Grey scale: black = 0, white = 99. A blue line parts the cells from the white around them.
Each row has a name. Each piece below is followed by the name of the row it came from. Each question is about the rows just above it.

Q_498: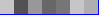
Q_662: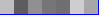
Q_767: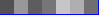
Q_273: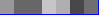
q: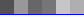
Q_498
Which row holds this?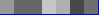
Q_273
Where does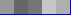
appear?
Q_498
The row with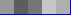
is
Q_767
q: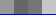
Q_498
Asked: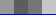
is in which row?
Q_767

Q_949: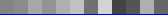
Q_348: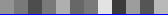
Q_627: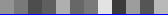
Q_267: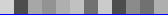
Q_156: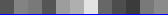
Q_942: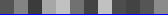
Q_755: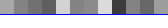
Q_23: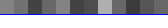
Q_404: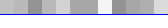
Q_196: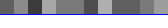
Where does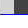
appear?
Q_949
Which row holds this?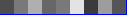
Q_348
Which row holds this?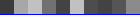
Q_942
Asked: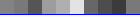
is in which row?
Q_156
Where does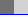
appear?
Q_949

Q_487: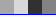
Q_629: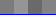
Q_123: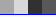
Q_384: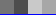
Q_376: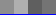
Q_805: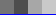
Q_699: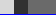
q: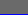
Q_699
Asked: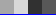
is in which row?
Q_123
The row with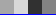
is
Q_487
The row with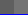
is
Q_376
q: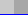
Q_384
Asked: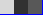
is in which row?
Q_123

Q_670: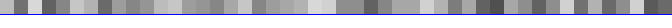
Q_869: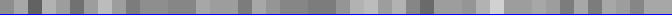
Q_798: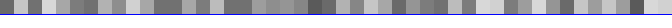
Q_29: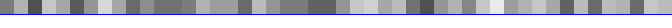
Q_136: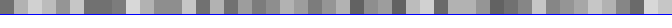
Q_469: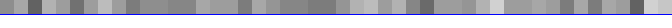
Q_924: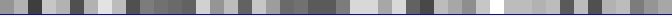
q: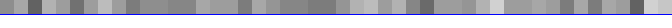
Q_469
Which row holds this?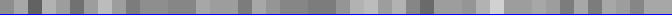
Q_869

